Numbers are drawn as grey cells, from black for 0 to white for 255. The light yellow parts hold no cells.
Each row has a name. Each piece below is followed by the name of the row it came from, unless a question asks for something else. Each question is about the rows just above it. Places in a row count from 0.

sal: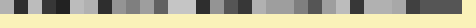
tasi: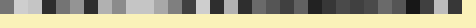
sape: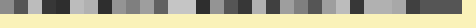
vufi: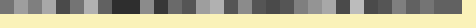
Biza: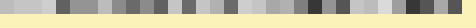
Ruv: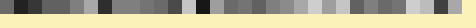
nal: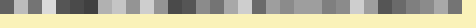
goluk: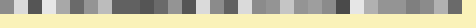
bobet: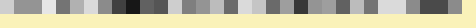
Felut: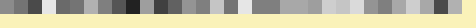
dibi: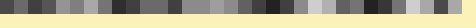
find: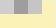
Ruv
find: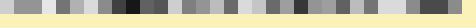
bobet
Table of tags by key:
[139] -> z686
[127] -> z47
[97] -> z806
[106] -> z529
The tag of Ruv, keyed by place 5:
z47
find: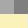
tasi
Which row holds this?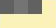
vufi
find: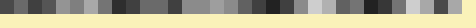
dibi
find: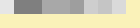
Felut

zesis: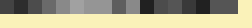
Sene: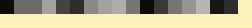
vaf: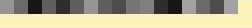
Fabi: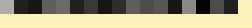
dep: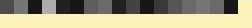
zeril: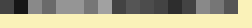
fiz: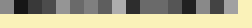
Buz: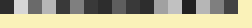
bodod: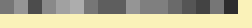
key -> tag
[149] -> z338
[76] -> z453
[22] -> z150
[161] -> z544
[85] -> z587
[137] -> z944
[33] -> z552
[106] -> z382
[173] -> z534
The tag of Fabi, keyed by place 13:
z944
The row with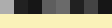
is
dep
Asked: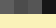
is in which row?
Fabi
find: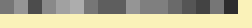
bodod
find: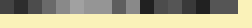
zesis

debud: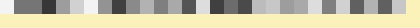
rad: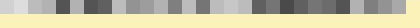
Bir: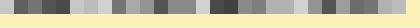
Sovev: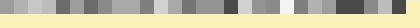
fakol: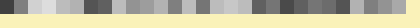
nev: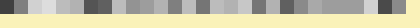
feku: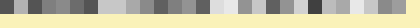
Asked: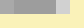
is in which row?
nev
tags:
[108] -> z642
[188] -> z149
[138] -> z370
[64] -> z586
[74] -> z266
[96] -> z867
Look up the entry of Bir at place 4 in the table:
z266
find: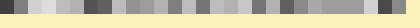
nev
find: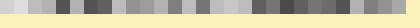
rad
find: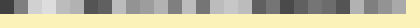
fakol

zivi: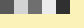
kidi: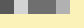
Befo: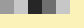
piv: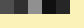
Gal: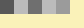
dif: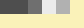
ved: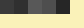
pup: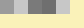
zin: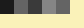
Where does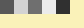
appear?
zivi
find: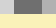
kidi
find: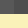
ved
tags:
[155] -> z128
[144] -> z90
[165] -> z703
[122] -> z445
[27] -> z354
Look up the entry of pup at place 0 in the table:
z128
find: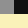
piv

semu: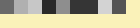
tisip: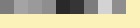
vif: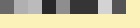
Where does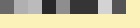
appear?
vif
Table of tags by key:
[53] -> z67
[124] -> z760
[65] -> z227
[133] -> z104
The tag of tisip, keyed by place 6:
z760
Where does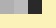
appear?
vif
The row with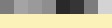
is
tisip

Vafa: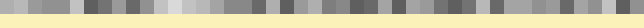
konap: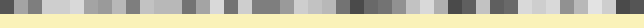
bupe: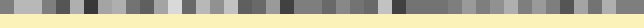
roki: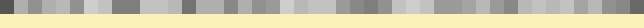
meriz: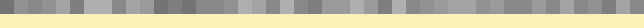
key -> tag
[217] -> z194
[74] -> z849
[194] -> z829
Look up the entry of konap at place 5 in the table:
z194
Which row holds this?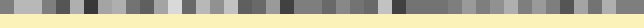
bupe
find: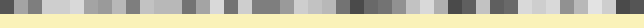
konap

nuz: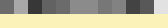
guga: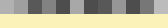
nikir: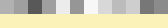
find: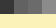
nuz
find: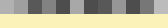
guga

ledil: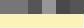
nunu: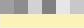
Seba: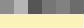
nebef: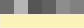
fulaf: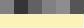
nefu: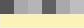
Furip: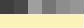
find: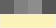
fulaf
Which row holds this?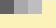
nefu
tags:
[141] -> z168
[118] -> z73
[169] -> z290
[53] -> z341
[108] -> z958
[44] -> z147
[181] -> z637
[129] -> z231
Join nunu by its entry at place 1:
z168
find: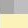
nefu
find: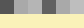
nefu
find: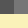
Seba

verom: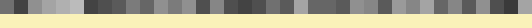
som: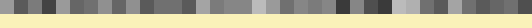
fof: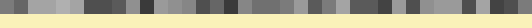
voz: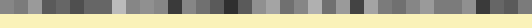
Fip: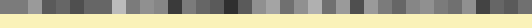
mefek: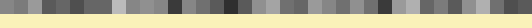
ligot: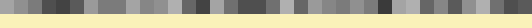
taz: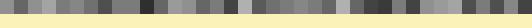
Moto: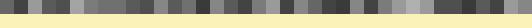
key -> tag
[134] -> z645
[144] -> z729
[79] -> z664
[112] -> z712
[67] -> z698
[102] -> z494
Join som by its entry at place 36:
z712
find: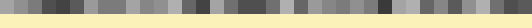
ligot

